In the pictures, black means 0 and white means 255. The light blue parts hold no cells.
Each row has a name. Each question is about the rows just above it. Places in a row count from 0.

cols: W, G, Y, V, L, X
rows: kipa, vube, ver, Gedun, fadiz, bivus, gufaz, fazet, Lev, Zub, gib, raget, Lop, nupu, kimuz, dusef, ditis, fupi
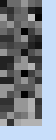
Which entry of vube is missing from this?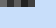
19
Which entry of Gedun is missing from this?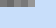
93
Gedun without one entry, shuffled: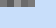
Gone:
135
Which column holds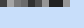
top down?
W
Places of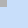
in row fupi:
0 3 4 5

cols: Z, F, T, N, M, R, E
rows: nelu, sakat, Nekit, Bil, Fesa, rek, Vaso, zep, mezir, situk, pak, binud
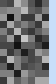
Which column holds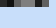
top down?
T
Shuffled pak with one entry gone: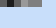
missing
111
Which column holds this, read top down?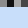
F
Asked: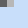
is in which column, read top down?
T
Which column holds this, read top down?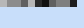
T

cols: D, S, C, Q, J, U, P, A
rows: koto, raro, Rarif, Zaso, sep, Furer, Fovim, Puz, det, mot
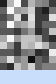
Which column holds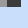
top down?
C
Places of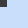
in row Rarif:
3 5 6
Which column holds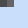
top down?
D

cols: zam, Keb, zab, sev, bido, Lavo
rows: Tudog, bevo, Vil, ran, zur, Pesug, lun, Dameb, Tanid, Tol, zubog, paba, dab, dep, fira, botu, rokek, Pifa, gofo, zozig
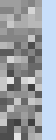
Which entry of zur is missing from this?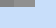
158
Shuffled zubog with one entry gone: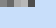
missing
118

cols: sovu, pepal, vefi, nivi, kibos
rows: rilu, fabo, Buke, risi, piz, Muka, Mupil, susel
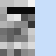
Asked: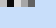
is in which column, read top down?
pepal
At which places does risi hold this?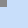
2 3
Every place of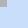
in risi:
0
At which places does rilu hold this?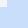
4
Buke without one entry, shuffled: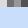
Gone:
231
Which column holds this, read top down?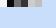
kibos
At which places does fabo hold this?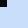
1 2 3 4

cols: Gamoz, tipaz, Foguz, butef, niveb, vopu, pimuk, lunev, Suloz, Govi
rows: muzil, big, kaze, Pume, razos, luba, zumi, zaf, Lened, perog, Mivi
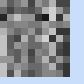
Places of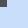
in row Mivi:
1 4
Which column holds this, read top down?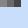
Foguz
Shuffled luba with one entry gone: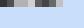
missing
164
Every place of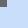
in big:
0 2 5
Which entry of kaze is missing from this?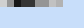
38
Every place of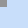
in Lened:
0 1 3 8

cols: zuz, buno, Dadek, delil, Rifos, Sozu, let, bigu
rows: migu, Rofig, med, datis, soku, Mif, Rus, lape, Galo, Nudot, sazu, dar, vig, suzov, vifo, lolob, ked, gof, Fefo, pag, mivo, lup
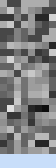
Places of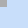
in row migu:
0 3 4 5 6
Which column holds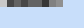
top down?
bigu
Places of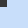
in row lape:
5
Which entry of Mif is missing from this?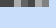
85

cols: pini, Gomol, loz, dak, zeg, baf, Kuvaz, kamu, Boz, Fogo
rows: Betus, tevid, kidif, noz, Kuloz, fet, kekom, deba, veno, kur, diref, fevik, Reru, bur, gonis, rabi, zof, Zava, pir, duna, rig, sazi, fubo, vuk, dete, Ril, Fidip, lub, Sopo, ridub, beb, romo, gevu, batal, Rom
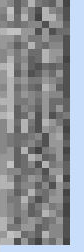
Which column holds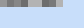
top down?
dak
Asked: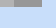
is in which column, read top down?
pini
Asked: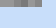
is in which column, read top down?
Boz
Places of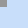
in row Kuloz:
3 4 6
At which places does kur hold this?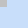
1
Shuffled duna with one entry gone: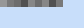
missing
167

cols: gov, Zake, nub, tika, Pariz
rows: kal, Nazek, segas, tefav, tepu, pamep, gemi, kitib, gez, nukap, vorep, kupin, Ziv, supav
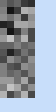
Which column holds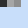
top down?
Pariz
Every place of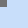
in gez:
2
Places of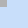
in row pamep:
3

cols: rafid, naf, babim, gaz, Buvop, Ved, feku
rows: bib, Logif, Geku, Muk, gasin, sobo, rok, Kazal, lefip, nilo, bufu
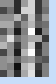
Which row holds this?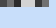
Logif
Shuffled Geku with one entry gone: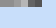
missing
196

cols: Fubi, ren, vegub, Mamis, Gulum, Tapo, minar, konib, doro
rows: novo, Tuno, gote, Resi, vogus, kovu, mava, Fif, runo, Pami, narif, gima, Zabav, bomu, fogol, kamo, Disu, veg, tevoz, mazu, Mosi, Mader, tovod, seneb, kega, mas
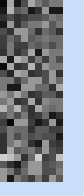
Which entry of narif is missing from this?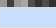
38
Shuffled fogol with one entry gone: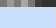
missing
136

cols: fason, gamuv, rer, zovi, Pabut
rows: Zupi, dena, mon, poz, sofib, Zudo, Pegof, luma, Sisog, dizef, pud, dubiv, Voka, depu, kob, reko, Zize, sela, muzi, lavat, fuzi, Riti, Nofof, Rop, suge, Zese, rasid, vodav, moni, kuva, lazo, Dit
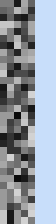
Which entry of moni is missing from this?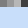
138
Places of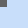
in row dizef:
4
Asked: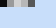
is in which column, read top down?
rer

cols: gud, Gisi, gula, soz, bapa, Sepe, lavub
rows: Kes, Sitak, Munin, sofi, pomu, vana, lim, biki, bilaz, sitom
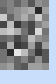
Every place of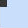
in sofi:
2
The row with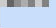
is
Munin
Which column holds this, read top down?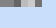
Gisi
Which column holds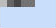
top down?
gud
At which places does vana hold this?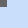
0 3
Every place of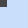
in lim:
0 3 5

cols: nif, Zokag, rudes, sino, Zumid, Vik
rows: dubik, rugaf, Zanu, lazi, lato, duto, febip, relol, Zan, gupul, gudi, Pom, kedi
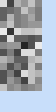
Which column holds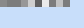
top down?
Vik
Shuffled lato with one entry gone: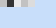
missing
206
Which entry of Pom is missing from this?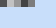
137
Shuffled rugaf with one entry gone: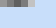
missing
108
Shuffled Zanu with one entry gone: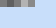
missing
166

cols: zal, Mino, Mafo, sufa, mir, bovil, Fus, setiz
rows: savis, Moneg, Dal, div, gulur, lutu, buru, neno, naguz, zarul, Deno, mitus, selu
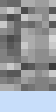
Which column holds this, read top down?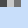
sufa
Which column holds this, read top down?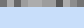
mir
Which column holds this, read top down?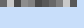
Mino
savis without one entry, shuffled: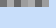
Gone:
186

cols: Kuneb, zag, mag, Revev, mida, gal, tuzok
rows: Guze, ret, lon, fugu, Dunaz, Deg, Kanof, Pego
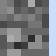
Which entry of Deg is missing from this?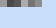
45
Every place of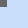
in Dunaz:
3 4 5 6
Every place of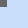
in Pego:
0 3 4 5 6
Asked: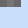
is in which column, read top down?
gal
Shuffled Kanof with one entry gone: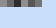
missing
60

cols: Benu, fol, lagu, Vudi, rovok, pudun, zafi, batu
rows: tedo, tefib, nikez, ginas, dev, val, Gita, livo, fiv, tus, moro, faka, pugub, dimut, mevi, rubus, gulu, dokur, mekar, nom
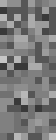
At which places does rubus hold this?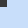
3 5
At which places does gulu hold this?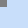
0 1 3 7
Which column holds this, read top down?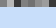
lagu
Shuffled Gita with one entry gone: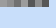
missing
99
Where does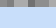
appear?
val
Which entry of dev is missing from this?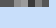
71

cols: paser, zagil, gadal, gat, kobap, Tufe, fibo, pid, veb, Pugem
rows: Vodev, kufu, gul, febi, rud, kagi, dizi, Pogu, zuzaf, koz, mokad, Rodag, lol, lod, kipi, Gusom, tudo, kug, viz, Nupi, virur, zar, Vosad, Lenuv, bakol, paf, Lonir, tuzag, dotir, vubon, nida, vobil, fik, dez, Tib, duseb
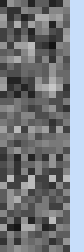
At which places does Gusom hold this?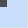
5 8
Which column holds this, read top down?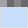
fibo
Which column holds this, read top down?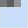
Pugem
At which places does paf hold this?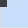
0 2 3 5 6 8

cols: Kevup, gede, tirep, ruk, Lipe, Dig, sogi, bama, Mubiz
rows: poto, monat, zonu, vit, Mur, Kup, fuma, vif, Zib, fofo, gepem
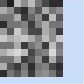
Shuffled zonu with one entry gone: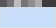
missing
102
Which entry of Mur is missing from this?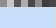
158

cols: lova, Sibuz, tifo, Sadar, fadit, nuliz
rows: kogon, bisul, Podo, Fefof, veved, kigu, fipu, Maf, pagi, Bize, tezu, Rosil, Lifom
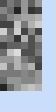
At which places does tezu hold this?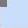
0 1 2 4
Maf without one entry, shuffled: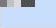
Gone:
108
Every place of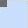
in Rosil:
0
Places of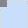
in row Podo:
1

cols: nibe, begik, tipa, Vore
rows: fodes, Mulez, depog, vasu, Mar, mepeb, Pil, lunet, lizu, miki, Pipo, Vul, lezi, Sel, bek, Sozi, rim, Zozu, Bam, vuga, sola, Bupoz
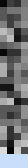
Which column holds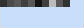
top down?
begik
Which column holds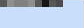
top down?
tipa
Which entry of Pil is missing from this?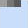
103
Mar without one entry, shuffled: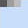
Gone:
33
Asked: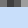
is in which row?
Sel

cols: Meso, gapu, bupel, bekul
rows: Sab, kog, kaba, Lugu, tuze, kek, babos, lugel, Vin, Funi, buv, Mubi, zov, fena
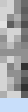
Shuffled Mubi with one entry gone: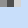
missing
188
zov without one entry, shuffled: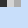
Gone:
119
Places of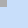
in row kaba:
2
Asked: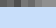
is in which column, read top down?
bekul
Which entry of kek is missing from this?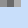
212
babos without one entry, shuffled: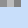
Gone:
160

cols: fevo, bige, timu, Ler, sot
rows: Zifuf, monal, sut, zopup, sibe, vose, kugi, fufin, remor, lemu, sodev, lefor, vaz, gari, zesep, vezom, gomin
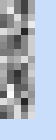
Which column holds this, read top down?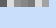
fevo
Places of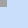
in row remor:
1 4

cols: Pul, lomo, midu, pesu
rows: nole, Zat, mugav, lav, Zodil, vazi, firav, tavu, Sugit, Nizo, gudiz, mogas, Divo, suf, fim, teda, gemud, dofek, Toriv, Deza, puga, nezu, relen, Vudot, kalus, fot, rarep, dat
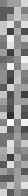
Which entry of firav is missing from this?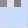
116
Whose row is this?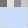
puga
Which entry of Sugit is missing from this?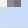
103
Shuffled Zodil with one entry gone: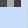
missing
198
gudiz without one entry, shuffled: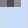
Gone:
184
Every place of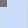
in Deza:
0 1 3

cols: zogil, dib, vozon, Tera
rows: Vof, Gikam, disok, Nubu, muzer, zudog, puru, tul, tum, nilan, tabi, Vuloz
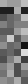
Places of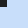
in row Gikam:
0 1 3
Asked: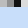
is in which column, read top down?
Tera

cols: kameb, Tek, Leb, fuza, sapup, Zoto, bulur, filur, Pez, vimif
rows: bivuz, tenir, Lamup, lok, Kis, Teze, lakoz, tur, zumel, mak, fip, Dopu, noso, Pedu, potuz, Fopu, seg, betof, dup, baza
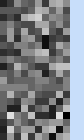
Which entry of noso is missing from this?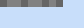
117
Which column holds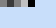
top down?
vimif
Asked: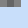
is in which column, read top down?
Leb
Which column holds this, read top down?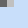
sapup

